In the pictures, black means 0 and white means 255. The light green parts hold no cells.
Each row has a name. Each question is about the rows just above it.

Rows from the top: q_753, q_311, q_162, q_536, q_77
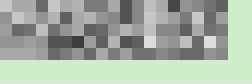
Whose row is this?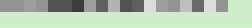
q_536
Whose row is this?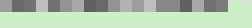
q_162
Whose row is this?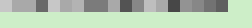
q_753
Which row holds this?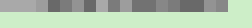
q_77

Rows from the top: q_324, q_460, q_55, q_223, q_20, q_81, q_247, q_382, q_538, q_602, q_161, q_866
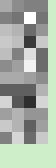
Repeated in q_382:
[96]
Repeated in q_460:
[116]

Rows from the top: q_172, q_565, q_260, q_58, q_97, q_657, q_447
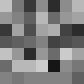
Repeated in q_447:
[130]
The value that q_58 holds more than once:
[87]

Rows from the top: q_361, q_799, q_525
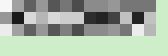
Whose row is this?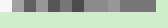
q_361
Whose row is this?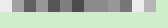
q_525

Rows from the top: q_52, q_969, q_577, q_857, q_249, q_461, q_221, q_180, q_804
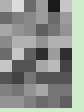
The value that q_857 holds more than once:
[177]
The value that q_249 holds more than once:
[46]
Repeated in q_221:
[84]
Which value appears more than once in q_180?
[117]
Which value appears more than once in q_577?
[147]

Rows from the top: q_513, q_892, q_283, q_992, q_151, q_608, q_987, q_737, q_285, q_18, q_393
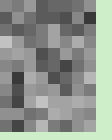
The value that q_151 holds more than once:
[153]
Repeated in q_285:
[163]

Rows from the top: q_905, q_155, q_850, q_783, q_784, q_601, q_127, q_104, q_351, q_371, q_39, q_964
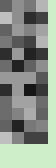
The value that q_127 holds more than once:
[153]
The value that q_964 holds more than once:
[66]
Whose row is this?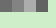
q_371

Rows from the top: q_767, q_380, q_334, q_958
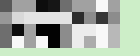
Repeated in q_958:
[248]
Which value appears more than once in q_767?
[161]
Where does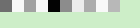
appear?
q_958
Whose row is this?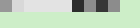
q_380
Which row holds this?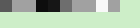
q_767
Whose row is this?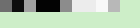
q_334

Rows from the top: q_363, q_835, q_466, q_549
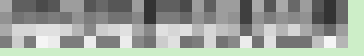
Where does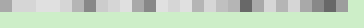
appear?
q_466
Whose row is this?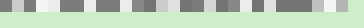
q_549
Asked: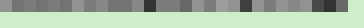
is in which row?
q_835
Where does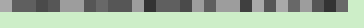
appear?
q_363

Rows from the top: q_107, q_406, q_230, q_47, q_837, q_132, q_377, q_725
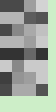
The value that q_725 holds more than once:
[169]
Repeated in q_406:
[181]
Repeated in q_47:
[181]
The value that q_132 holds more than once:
[202]
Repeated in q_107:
[73]
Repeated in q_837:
[51]
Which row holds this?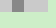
q_132

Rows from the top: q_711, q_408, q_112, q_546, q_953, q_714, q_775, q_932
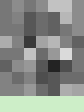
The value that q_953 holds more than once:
[119]
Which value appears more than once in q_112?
[119]
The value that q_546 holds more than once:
[130]
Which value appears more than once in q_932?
[130]
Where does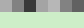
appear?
q_546
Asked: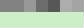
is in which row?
q_932
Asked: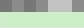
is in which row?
q_711

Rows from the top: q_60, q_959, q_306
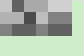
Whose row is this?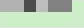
q_959
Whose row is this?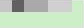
q_60
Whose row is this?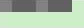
q_306

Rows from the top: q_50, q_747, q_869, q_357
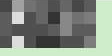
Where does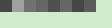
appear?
q_50
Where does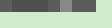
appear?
q_869
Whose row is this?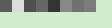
q_747

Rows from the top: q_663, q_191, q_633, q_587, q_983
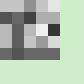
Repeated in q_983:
[104]
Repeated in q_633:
[185]
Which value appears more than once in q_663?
[197]
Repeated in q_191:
[174]
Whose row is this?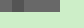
q_983

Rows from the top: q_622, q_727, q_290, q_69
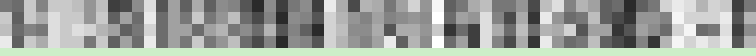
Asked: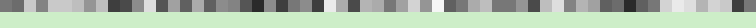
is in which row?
q_622
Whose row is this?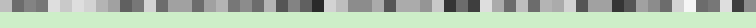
q_290
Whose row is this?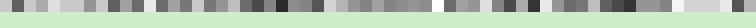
q_727

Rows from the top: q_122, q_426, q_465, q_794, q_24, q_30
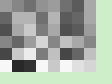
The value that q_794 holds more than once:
[134]
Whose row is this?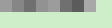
q_122

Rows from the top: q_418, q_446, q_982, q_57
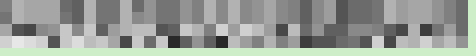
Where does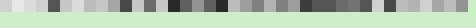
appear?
q_57
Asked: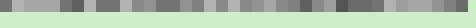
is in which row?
q_446

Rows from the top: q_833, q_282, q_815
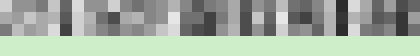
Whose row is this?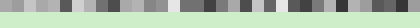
q_282
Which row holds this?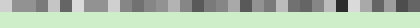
q_833

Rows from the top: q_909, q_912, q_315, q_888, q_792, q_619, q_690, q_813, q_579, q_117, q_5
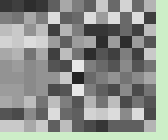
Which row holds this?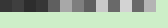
q_909
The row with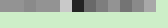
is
q_690

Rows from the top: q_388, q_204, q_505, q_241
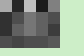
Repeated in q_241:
[78]
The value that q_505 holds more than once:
[97]
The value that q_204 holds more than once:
[78]
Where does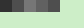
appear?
q_204

